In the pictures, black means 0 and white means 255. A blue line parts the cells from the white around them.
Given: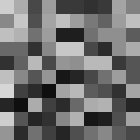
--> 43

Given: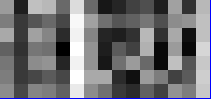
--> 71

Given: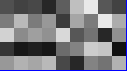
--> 178

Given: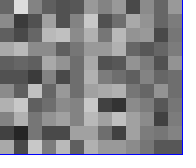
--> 73

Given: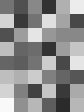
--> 144

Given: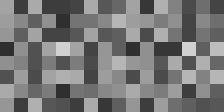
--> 61

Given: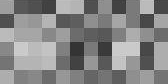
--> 128
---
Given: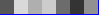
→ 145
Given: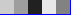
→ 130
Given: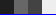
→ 238
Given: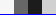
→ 208
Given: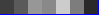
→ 41
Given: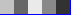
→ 50
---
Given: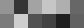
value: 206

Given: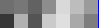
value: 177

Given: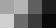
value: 108

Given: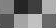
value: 165

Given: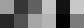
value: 82

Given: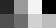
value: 109

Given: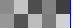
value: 84
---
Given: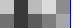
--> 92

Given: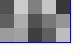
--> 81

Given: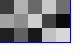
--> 207

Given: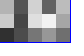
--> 223

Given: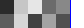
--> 65

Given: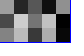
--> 116

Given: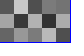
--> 178

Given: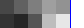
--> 84

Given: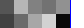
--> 167

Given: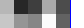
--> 134
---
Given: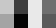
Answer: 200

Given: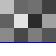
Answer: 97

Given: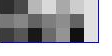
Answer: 120

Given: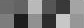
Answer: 106

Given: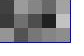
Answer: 58

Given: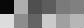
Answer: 8

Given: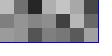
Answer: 127

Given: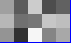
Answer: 183

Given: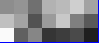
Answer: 192

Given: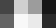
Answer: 69
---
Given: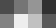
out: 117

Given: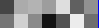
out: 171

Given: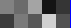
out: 107

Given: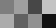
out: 159

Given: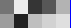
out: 236

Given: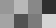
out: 184

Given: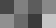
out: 128
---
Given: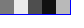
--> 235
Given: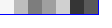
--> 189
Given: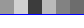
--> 209
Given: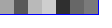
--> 88
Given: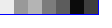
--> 153
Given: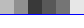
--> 144
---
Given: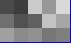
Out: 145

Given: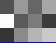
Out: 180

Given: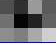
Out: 169

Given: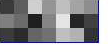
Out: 101

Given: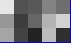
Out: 34

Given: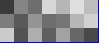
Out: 174

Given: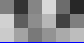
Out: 121
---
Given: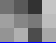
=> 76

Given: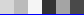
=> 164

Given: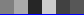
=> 65

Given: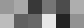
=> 36

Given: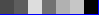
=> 198

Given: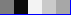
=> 202

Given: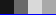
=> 217

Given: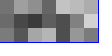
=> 151
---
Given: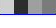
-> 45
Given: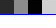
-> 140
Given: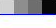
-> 142
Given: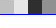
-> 230
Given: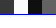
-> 251
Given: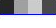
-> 160
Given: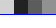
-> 34
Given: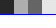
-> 174
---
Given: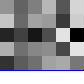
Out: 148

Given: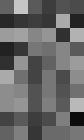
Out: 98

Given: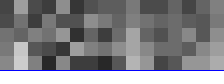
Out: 69

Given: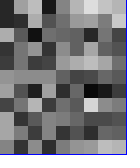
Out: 39

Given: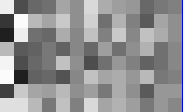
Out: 238
